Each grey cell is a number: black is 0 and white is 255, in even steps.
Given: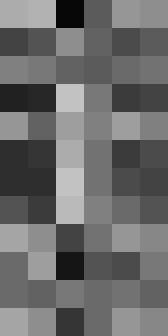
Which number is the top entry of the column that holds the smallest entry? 7
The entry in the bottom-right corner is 135
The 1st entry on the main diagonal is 172
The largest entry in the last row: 165
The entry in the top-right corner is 142
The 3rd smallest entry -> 33
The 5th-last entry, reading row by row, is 142
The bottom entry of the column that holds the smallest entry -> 53
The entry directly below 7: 142
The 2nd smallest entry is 21
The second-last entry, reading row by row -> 150
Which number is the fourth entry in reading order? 91
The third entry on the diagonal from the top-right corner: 91

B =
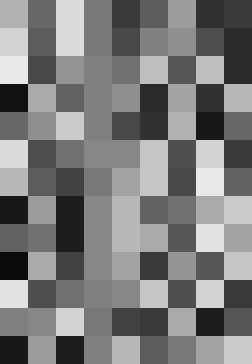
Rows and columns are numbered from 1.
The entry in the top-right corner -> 57
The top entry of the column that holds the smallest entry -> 177
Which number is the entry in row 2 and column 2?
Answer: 92
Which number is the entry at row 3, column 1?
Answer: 233
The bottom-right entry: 203
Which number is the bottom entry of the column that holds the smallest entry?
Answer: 23
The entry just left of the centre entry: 120
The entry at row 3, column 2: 72
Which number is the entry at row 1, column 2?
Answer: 104
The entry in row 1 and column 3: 219
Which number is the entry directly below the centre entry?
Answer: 184
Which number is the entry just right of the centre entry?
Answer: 197
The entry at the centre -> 163
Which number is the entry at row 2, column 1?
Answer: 211
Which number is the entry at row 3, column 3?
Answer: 149

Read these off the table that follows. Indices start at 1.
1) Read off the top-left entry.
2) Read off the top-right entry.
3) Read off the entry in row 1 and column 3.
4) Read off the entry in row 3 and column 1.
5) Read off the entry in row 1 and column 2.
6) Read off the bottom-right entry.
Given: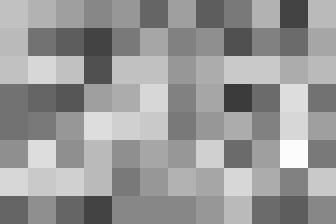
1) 193
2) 186
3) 159
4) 193
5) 178
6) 135

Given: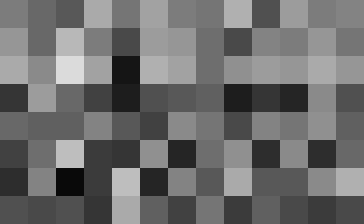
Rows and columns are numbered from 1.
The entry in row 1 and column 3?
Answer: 88
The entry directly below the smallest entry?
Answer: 80
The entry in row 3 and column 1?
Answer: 170
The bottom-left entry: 80
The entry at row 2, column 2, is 104
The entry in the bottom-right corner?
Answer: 73
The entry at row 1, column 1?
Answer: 124
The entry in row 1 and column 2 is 104
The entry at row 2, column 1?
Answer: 150
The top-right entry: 131
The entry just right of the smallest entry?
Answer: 59
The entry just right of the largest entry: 162
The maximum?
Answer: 219

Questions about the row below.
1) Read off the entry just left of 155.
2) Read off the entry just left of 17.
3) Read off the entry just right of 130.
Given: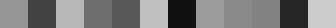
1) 17
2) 191
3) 38

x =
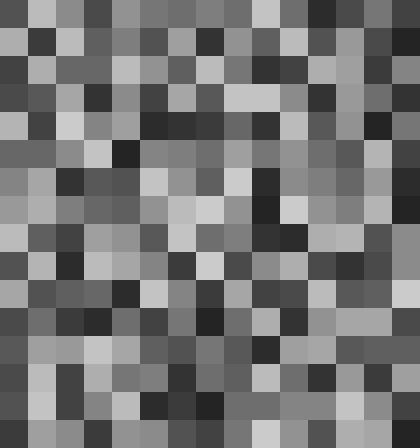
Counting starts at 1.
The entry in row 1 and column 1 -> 82
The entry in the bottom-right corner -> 36
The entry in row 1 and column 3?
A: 139
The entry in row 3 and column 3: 103
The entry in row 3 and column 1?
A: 66
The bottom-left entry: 59
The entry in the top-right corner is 66
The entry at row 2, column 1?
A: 174
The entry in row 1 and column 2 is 187
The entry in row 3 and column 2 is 174
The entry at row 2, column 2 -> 59
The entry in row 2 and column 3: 187

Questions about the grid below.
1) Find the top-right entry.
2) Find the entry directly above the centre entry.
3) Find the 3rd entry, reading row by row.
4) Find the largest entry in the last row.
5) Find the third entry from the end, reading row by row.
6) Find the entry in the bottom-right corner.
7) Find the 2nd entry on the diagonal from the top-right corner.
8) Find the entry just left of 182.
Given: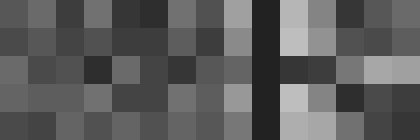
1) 106
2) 61
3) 61
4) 174
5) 113
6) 54
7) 74
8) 34

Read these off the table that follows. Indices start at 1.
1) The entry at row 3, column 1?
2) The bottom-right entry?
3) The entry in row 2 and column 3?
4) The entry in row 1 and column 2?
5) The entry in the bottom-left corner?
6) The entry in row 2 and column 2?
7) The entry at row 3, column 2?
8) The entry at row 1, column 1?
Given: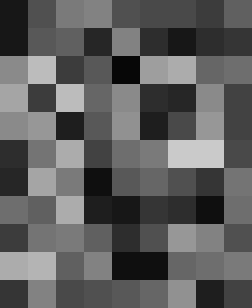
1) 138
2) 66
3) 96
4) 80
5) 53
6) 88
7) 188
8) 23
